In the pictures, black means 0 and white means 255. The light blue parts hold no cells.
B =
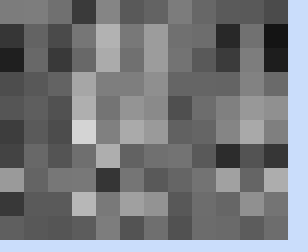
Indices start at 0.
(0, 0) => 123
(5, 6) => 154
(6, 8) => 89
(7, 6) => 89
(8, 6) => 147
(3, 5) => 126
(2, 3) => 104
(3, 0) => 77
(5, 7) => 96
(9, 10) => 92
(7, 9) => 161
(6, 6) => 112
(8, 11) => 116
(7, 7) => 101
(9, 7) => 81
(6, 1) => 104
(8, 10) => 144
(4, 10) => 152
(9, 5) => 83
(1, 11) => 20
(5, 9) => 132
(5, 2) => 76
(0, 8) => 103
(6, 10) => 83
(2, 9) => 59
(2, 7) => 114
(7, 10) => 101
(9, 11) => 109
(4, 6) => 138
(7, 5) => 117
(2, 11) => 29
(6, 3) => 111

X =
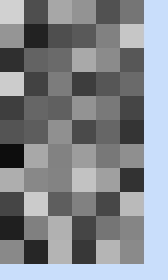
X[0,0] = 209
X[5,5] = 52
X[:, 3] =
[147, 89, 169, 61, 147, 74, 157, 194, 129, 69, 55]
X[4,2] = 96
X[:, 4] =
[81, 129, 139, 86, 121, 102, 120, 160, 71, 117, 181]
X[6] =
[13, 168, 130, 157, 120, 143]
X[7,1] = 136
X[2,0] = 47
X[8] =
[69, 203, 94, 129, 71, 186]
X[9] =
[31, 128, 177, 69, 117, 133]
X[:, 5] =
[117, 198, 87, 106, 69, 52, 143, 50, 186, 133, 138]
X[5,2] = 144
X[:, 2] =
[167, 78, 106, 124, 96, 144, 130, 131, 94, 177, 180]
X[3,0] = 204

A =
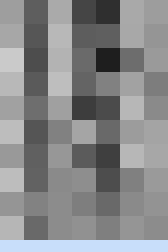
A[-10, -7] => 158
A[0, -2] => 169
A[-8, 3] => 106
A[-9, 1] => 86
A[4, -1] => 138
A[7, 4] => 77
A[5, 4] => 105
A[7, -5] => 138
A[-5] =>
[189, 85, 129, 165, 105, 156, 164]
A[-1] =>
[182, 105, 140, 145, 127, 149, 140]
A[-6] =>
[161, 110, 160, 61, 75, 183, 138]
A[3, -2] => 162
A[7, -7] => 189
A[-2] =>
[149, 130, 140, 126, 105, 138, 147]
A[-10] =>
[158, 94, 170, 69, 47, 169, 157]
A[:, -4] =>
[69, 93, 106, 100, 61, 165, 91, 142, 126, 145]
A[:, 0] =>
[158, 167, 202, 184, 161, 189, 153, 189, 149, 182]
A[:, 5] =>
[169, 168, 109, 162, 183, 156, 183, 128, 138, 149]

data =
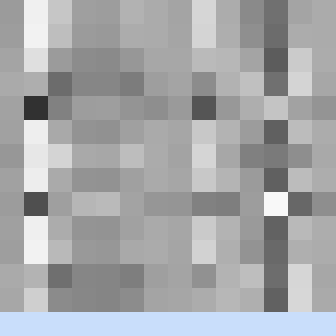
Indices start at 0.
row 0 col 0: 155
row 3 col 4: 134
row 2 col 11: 92
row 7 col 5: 160
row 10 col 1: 242
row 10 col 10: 147
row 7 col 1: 237
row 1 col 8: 212
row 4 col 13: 148
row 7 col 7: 166
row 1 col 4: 153
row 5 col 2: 169
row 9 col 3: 148
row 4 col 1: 49
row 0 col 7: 164
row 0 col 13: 171
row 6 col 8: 213
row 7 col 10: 155
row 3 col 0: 170
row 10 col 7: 165
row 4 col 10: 174
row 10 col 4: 151
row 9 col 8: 202
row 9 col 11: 98
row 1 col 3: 155
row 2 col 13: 172
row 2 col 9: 183
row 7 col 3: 147
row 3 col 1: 174
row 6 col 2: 212
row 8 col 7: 149
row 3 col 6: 158
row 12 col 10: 175
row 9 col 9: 179
